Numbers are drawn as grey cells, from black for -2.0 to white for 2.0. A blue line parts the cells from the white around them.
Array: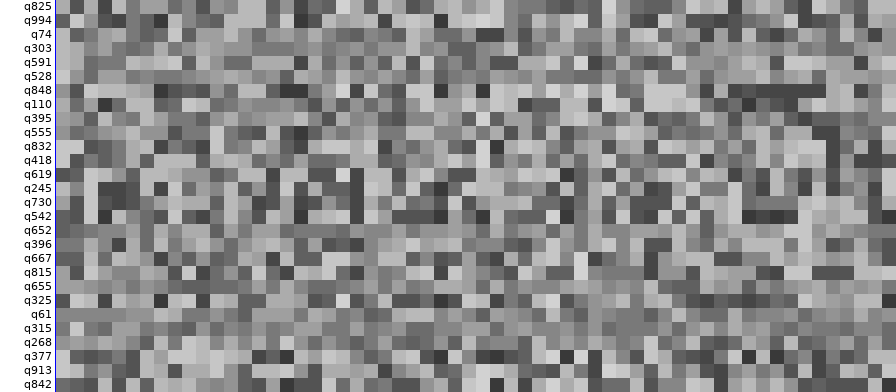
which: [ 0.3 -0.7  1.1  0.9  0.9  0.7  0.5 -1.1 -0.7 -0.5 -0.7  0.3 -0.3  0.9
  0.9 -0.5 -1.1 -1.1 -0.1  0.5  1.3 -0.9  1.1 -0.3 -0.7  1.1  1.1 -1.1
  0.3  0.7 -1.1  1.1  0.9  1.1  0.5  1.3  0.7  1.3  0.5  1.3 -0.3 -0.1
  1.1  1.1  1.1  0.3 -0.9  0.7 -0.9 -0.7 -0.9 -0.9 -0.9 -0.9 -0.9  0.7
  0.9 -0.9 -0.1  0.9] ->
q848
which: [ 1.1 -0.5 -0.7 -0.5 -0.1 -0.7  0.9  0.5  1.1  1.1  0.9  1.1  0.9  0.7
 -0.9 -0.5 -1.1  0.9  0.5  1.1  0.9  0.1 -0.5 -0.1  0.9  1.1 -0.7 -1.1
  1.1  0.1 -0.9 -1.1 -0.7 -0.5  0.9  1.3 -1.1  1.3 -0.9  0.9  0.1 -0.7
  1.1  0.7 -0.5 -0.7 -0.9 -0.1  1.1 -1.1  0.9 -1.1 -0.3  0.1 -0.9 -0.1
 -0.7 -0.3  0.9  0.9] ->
q377

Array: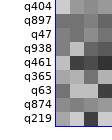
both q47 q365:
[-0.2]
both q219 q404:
[1.2]
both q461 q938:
[1.0]
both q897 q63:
[-0.2]
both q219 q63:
[-1.0]

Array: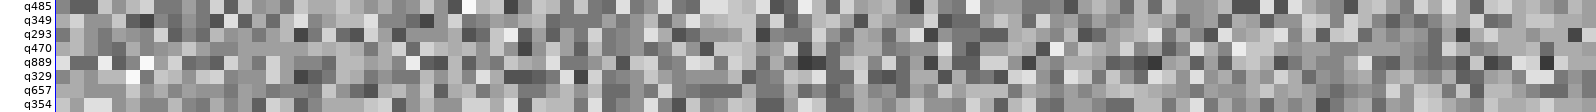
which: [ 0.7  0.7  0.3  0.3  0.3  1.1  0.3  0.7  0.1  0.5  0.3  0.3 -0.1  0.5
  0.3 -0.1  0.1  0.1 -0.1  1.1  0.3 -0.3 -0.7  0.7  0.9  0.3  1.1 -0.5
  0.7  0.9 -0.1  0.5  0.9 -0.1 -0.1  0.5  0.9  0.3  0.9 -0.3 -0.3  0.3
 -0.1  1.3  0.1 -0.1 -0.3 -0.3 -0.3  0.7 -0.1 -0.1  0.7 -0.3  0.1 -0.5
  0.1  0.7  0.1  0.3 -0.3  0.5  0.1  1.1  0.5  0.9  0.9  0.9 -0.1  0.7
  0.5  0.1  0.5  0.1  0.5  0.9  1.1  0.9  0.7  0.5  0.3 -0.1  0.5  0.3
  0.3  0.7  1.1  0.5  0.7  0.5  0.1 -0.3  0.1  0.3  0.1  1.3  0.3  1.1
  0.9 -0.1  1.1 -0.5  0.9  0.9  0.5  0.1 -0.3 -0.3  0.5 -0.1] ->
q657
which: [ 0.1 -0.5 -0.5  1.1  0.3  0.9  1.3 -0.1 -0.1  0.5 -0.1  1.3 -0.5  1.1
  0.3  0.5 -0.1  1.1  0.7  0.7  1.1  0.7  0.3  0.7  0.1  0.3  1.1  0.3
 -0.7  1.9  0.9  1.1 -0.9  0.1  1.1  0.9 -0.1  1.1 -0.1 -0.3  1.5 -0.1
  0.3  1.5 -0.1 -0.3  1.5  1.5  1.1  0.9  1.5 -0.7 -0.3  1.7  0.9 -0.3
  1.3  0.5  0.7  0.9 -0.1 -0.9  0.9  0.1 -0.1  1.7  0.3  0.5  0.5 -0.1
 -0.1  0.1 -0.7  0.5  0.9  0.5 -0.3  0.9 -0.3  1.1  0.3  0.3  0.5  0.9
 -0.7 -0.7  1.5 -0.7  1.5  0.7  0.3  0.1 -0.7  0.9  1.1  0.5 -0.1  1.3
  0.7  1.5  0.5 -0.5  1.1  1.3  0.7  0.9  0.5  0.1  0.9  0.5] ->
q485

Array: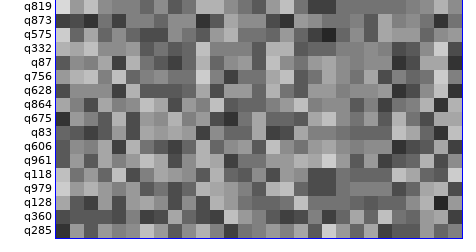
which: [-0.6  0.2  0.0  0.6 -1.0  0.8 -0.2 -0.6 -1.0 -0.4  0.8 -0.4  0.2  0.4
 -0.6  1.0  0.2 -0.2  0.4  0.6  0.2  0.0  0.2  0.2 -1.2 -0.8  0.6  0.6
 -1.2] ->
q87
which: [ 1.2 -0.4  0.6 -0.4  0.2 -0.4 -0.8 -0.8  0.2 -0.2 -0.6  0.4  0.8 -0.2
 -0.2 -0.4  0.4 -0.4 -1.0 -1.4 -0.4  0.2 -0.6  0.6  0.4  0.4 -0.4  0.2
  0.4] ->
q575
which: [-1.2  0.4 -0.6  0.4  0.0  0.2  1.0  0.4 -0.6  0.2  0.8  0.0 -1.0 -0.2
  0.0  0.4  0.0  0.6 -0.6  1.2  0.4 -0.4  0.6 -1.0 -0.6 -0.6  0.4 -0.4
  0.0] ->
q285

